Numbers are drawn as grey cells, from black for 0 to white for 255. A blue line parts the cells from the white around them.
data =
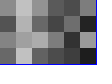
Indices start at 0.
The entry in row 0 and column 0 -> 140
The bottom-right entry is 29
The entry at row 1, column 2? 104
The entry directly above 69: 90
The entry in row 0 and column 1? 193
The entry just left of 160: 132
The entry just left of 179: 83
